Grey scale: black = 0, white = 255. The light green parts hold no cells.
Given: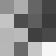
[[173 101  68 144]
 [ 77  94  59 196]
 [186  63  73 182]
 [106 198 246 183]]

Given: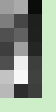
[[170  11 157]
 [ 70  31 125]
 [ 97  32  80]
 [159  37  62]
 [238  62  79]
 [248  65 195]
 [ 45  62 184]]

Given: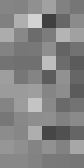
[[131 144 161 129 118 133]
 [175 211  64 103 139 128]
 [136 108 124 180 161 172]
 [119 120 142 100 114 131]
 [112 112 190 108  91 115]
 [119 132  92 145 102 158]
 [155 158 133 141  91 155]
 [156 196 137 106 115 132]
 [136 142 143 129 138 119]
 [135 174  70  80 101 140]
 [143 132 145 130 167 150]
 [136 130 121 120 118 136]]

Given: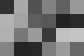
[[170  82 130  96 153  49]
 [163  94  88  34  41 178]
 [119 155  57 192 195 176]
 [ 38  39 126 155 103 131]]

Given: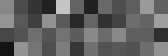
[[ 75  52  34 196 100  33 105  80  94 154  97 135]
 [ 88  64 145  89  40 101  50  67 110 100 158 148]
 [ 83 111  85 114  93 137 107 136  95  94  47  71]
 [147 117  79 125  54 112  83  87  82 110 146  20]]

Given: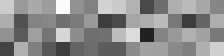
[[154 170 157 250 145 129 211 201 178  73 110 174 186 167 134 204]
 [ 82 131 135 112 123 154  61  74 165 173 187 120  61 100 174 173]
 [ 90 160 116 214 142 111 113 188 219  33 131 153 176 162 121 145]
 [176 128  87  61 100 109  93  91 139 161 160 137 128 175 207  68]]

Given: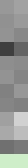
[[162 152]
 [154 145]
 [136 147]
 [100  62]
 [139 142]
 [133 147]
 [151 129]
 [128 133]
 [209 160]
 [189 169]
 [121 112]]
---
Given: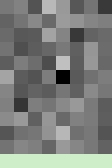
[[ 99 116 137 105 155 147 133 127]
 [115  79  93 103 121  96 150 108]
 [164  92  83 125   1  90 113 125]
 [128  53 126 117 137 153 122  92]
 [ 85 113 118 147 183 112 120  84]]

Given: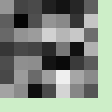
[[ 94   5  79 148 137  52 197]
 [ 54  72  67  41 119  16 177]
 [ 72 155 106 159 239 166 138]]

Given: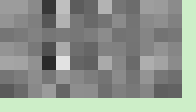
[[148 137 127  86 178 119 105 116 139 116 138 143 129]
 [148 141 121  80 171 110 102 130 129 116 133 147 134]
 [117 125 141 118 150 136 125 116 139 116 148 119 111]]

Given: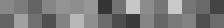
[[100 161 113  80 131 183 143 109  77  58 133 102 122 131  78 108]]

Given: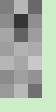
[[140  53 143]
 [158 178 171]
 [139 159 146]]

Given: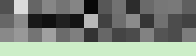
[[103 138  25  16  33  19 184  65 110 139  54 113  76  66]]

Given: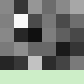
[[128 249  75 120  74 110]
 [122 142 103 104  26  53]]

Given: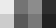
[[204  89 121  34]]

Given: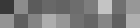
[[148  95 132 173 151 113 102 134  96 175]]
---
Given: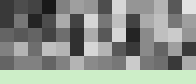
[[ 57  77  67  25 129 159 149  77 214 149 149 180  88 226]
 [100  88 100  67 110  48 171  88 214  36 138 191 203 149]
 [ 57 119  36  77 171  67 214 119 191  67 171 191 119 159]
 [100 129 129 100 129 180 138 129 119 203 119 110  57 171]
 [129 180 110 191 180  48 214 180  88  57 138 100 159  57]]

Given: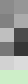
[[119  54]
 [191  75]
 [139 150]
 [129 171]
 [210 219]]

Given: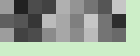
[[157  33  76  66 176 148 116  85 198]
 [157  66  76 139 167 139 187 116 105]
 [ 95  85  54 187 167 127 198 116  45]]

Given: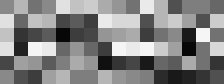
[[225  34 245 234 103 149 103  61 245 234 245 204 160   7 114 216]
 [194  52  70  91   7  61  70 149 160 171  61 114 137  25 245 114]
 [137  80  61 160 182 126 126 182 149 137 126  43  25  34  52  80]
 [225 103 194 182  70  91  61 234 216 216  80 182 204 160  80 204]
 [ 70 160 149  91 126 171 149  16  52  70  25 103  91 171 114  52]
 [137 182 114 137 225 194 204 171 149 114 234 182  80 126 126 103]]

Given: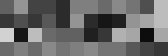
[[210  22 189 106  97  97  32  55 177 166  13 166]
 [ 55  79  55  88  43 148  43  22  32 148 166 189]
 [106 127 106 137 116 127 137 116 116  88  67  55]
 [ 97 148  67  67  43 127 127 106 137 116  79 189]]

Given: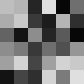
[[ 99  19 141  37  90   7]
 [ 19  69  47 211 123 223]
 [141 123  57 111  80 150]
 [190 181  37 223   7 111]
 [172 201  57  28 181  47]
 [160 211  69 160 211 201]]

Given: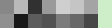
[[144  25  92  82 124 104  71]
 [135 185  49 154 207 197 164]]
